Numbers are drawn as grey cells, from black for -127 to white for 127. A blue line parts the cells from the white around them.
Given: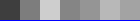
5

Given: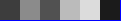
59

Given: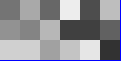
109

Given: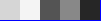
8

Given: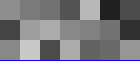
-44

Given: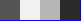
-85
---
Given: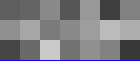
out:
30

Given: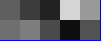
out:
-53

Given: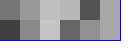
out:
-25

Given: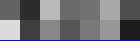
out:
-6

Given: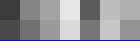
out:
-8

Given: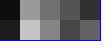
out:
6

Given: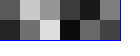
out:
-116

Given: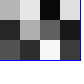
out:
46

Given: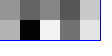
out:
114

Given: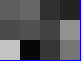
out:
-47
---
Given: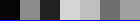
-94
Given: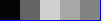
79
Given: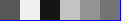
-106
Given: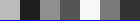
16
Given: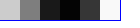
-102
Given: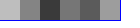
-69
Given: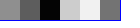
-123
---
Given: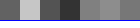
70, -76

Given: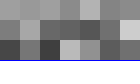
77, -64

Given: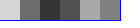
86, -75

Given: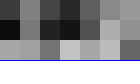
66, -114

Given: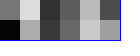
92, -122

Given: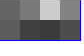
76, -68

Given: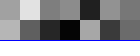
98, -122
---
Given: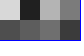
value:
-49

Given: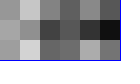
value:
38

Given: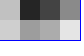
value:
79

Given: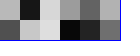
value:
-47

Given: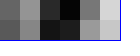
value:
-38

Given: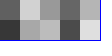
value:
-72

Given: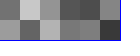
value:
28

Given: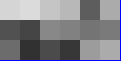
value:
-46

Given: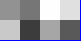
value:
73
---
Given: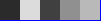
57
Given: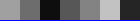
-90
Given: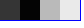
106
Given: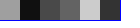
-76
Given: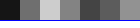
18
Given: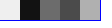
48
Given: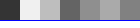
1
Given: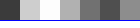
13
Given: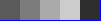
-81
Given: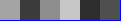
-48
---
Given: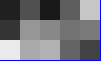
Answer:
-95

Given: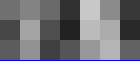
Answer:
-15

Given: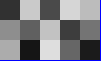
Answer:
-78

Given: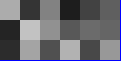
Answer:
44

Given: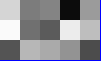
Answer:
85

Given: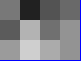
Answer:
-7

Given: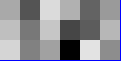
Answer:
41

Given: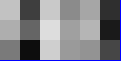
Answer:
66

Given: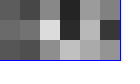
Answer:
-35

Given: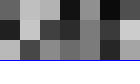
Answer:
-27
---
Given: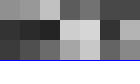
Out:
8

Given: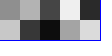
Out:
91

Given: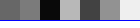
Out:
111

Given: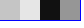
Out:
22

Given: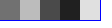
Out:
96

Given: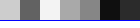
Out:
-84
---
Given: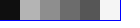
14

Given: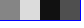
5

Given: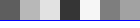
-74

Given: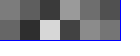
87

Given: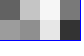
28

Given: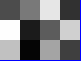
65

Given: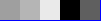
53

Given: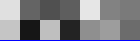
-92
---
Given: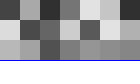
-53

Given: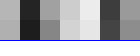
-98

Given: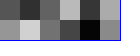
81

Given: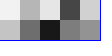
-17

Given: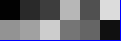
33

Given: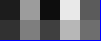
-1

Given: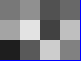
99

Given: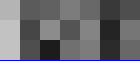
-57

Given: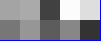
22
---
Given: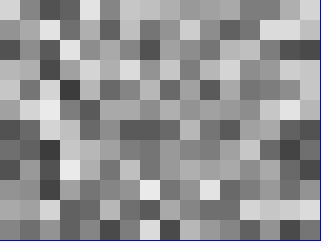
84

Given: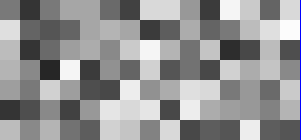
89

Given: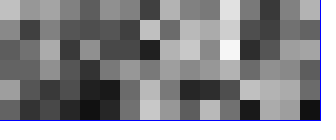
51

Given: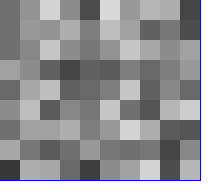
-58

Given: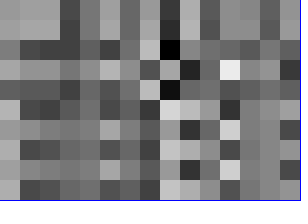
19

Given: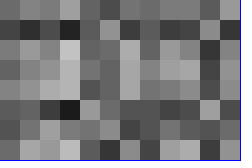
25

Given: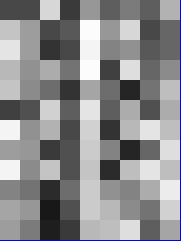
50
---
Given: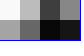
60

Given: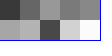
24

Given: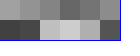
-24

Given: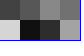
-40

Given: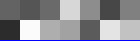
13

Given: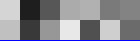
49

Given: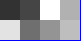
-58

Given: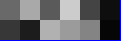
76

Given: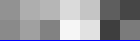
69
